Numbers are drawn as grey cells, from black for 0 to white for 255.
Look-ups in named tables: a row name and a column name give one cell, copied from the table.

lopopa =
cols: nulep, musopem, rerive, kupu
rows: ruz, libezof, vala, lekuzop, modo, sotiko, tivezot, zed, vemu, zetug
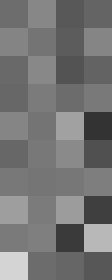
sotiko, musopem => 120
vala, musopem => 136
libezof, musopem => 116
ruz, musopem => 135
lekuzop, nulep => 103
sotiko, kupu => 80
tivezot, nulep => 120
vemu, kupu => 184
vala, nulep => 105
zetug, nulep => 212
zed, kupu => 63
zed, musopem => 123
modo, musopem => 116
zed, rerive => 156
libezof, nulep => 132
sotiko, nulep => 103
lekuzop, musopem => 123
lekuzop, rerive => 108
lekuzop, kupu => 121
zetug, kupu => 87

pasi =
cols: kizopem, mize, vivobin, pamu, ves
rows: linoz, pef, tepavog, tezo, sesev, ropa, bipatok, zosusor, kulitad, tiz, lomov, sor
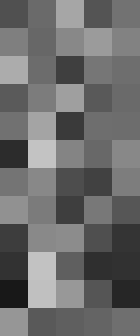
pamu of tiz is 47
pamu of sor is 100
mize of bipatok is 136
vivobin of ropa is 132
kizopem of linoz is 80
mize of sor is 89
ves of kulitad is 52
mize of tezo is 124
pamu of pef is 155
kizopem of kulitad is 61
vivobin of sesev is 58
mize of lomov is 192
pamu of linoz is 84
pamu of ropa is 104
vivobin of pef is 136
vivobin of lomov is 152
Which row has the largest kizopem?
tepavog

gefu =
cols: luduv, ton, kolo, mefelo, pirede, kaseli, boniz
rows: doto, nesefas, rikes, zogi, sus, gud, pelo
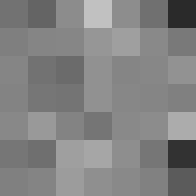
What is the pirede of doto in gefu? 141
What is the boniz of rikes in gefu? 146
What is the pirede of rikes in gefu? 133
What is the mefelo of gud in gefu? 166
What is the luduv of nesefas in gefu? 127
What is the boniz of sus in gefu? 172

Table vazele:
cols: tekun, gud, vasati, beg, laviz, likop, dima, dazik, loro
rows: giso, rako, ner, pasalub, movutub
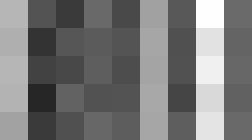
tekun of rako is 175
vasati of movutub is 80
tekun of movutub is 162
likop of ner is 164
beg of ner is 94
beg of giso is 105

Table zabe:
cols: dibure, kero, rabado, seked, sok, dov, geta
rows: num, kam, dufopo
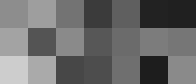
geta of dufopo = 138
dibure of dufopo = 205
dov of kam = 124
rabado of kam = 138
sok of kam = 107
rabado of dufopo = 71
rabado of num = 115
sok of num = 95
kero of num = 158
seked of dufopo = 77
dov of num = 34
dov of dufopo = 29
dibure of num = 141

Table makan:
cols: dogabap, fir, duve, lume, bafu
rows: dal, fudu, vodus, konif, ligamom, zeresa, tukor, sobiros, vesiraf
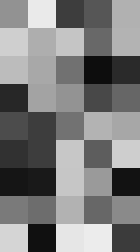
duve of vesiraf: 230
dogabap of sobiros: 122
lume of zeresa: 93
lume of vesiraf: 236
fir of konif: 163
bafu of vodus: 42

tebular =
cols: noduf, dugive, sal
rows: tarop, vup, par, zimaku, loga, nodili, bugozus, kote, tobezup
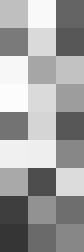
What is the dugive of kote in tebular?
146
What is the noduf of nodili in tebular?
240
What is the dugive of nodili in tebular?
238
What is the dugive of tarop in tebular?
249
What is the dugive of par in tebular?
166
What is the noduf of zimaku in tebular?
252
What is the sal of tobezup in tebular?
135
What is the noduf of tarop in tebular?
191
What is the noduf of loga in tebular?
115
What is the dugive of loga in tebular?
213
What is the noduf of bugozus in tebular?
169
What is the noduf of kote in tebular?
62
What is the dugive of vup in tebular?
218
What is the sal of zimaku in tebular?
157
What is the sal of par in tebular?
194
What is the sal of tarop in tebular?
100
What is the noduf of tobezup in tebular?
53
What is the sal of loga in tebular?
87
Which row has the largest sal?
bugozus

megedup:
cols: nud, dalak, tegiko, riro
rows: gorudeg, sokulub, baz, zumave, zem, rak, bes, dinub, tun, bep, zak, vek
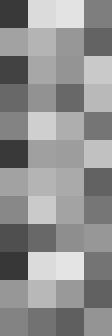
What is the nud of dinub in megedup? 136
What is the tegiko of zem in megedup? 174
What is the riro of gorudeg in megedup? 126
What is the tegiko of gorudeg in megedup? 227
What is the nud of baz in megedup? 66
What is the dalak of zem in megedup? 207
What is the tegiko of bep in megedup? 228
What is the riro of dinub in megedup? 118
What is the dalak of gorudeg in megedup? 219
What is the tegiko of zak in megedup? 153
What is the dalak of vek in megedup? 114

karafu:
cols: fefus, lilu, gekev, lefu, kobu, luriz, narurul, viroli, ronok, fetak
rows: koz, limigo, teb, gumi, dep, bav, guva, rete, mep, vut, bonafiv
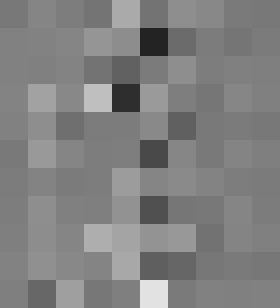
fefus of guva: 124
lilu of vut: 144
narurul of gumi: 126
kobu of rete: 146
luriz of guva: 133
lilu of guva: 131
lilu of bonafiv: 103
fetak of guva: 123
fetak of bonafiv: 129
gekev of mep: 133
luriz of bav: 73
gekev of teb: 131
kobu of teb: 97
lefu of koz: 116
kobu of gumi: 46
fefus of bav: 121
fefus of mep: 127
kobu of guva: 156

